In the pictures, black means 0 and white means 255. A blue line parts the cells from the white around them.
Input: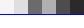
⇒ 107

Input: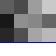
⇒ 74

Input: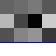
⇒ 69

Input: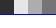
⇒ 173

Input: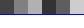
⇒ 94

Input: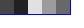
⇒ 104

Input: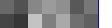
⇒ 82

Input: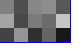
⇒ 66
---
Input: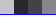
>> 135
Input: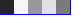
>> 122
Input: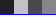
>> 134
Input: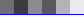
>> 234
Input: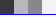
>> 243
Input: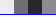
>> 140
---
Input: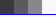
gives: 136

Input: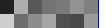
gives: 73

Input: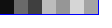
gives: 214

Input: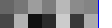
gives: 56

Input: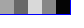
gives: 135

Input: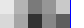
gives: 135

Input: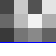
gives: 137

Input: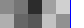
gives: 194

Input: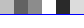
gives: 42

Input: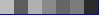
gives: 124
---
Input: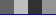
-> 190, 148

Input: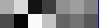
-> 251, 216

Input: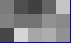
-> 213, 197

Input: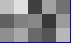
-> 223, 191

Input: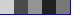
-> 209, 148

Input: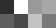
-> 254, 195

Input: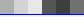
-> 232, 211

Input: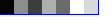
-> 255, 218

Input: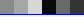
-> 215, 166
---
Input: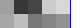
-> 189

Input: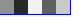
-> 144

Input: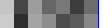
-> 164

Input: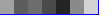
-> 138

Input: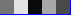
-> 117

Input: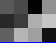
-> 174
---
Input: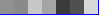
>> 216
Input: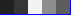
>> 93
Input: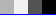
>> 2
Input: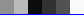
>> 249
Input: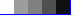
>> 15
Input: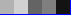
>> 19
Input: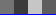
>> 94
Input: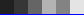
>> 228
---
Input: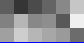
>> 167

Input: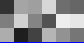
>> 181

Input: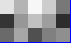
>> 80

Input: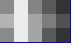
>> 165

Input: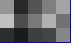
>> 62

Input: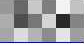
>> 140
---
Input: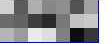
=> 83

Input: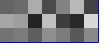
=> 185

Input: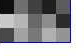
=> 31

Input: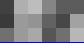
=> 92

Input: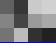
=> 202

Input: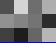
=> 110

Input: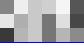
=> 245

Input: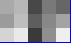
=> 121

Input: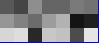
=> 122

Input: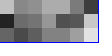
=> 123
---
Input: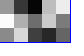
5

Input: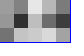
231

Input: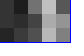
114

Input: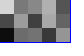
136

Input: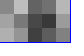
99

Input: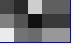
206

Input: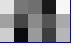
111

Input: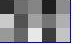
132

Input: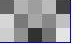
158
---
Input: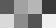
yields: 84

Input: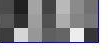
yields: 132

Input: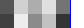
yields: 194

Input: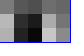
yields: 171

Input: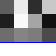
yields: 165

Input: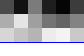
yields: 101

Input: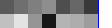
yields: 173

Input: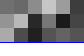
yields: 26

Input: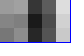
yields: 76

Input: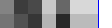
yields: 187
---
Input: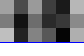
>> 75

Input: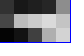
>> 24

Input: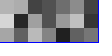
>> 173

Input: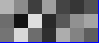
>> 139

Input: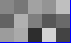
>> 119

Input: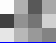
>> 176

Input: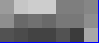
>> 198

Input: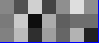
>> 81
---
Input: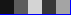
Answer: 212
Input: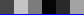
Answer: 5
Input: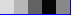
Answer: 99
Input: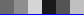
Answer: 26
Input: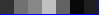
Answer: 99
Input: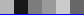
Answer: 154
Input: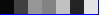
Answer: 193
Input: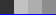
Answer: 194
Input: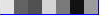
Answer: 122
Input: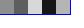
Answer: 216
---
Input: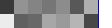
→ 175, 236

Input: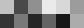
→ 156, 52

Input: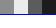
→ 28, 140

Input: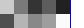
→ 33, 79

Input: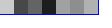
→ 177, 203

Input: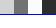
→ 45, 211

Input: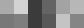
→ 183, 120

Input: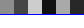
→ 40, 141

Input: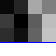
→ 127, 45

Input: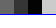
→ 203, 103
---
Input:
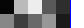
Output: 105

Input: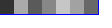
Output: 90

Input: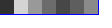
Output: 153

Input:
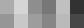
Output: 157

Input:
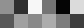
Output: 137

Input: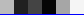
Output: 68

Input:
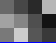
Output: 86
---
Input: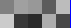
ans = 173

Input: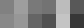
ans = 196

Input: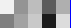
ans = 27

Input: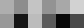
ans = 8

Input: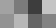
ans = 101

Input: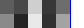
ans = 49

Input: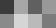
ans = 186

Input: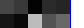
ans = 83

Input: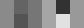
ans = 225
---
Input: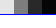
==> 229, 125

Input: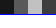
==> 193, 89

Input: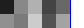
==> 204, 177

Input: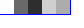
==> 253, 207

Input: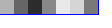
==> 233, 213

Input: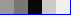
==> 240, 202
